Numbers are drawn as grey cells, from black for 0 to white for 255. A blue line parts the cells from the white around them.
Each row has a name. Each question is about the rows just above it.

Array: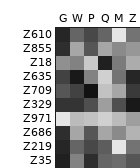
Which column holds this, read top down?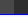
P
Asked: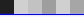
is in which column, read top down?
Q
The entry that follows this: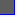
[229]
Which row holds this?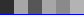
Z686
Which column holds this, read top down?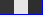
G

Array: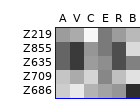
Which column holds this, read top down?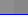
E
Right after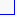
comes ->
[122]
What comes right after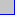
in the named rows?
[171]
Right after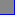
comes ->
[191]
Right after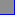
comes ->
[78]
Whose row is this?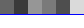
Z855
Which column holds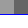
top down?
A

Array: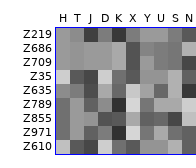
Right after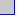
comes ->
[162]
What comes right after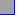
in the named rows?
[104]
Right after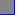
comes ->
[124]
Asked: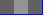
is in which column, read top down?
J
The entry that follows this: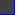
[124]

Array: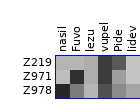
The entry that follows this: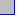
[47]
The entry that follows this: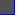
[138]

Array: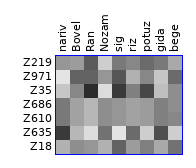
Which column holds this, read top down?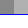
riz
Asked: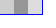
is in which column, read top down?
Nozam
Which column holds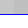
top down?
gida

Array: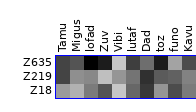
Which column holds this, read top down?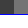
lutaf
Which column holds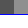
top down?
Migus
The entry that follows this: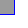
[177]
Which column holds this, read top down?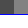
Kavu

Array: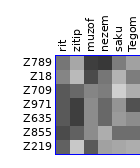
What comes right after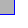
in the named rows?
[125]
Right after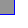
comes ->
[81]
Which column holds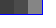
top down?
muzof

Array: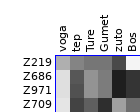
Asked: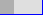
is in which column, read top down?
voga
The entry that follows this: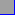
[110]
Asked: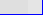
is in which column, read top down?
voga

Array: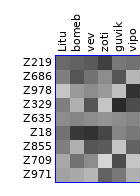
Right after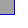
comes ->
[168]
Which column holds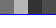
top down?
vipo
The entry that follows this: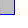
[50]
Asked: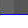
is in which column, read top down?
bomeb
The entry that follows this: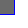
[98]
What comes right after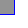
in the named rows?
[140]

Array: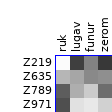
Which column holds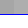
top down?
lugav
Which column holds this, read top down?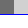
zerom

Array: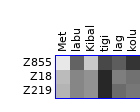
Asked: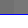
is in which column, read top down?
kolu
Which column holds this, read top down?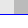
Met
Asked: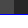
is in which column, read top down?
tigi
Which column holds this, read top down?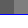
lag
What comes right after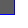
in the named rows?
[52]
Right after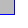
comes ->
[134]
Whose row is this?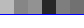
Z18

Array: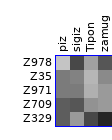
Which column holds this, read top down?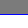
piz
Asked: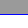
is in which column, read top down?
zamug
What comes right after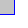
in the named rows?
[72]
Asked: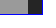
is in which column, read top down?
zamug
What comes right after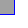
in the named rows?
[86]
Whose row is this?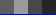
Z329
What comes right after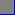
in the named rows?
[182]

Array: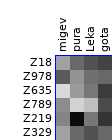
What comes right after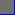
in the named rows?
[104]
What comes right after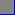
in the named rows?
[12]

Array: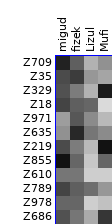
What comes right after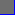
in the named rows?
[151]
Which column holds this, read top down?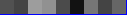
migud
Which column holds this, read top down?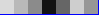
Mufi

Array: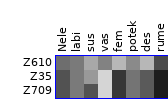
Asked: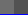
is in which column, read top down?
Nele
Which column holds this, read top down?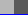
des
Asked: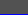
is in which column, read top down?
Nele

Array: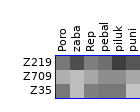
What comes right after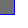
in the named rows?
[62]
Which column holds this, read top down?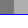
Poro
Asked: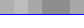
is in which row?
Z709
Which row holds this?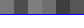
Z219
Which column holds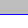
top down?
zaba
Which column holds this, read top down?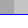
puni

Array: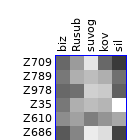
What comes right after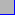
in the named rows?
[255]
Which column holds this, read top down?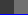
sil
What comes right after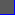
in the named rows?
[133]
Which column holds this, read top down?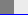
suvog

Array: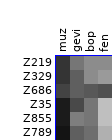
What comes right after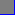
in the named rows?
[118]
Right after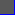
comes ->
[80]
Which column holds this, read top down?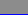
bop
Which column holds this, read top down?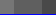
gevi

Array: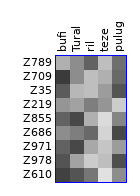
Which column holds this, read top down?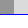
teze
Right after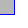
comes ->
[190]
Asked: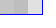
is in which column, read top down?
teze
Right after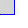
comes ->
[72]
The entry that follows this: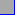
[197]
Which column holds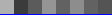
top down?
bufi
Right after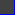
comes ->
[84]

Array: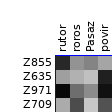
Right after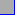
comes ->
[76]
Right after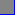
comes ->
[165]

